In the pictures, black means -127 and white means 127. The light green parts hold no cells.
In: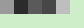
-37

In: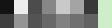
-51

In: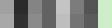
4

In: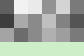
106

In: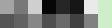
79

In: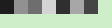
-17

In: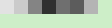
4

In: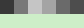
69
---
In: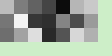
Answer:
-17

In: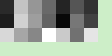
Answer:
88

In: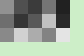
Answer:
9

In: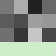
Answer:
-15

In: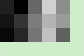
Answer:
-119

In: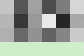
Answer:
48

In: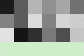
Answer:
98
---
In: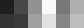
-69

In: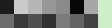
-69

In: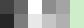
-2

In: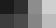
-52

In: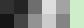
-58

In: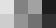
20

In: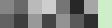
-65

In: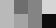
36
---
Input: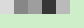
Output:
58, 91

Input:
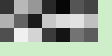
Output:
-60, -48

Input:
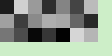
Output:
59, -9

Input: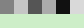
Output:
89, 2

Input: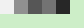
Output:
-88, 113

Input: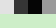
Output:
26, 98

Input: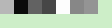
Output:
20, 55

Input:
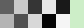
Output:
-102, 52

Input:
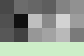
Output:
17, -40
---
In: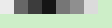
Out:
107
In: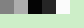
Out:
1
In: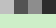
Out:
64
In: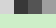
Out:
85
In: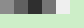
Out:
12
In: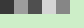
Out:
-71
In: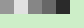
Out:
22
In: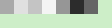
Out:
41
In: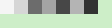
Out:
117
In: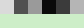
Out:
90
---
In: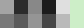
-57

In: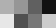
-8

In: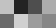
28

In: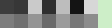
-8

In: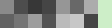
71

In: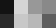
56

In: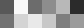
-1

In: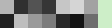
-108

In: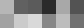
61
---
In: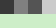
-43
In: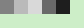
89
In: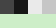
106
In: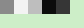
62
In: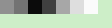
-116
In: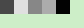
7
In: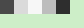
119
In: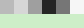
31
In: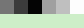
-123
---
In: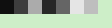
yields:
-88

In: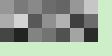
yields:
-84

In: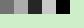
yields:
-89

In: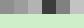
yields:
1

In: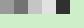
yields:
-12

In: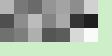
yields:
-76

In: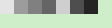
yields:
-49

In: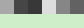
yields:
-57
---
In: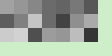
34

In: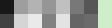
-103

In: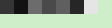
-74

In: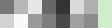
-9

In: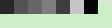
-87

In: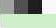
34

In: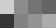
78
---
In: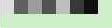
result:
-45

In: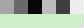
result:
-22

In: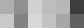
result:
2

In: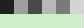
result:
-5

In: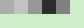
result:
23

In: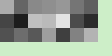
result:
-64

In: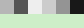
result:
20

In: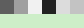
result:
31

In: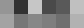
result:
-38

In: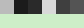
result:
-64
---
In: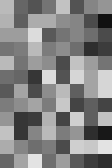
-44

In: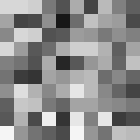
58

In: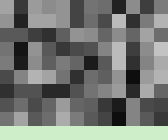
12

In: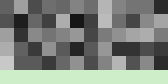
-11

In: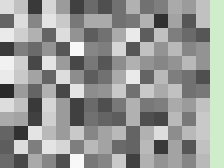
42

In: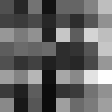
-26

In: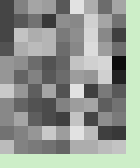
45

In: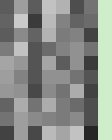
50

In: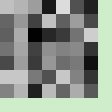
92
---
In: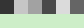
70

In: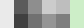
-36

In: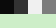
-77

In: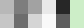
-2

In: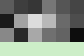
-65

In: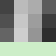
59

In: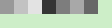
66

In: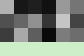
-104

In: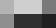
79

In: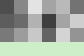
8
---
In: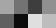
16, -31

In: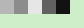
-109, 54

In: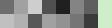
-32, 64

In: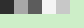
72, -81

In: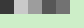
-13, -71

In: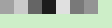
20, 34

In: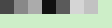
66, -56

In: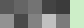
-68, 18

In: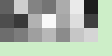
-98, -18

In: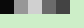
-60, -118
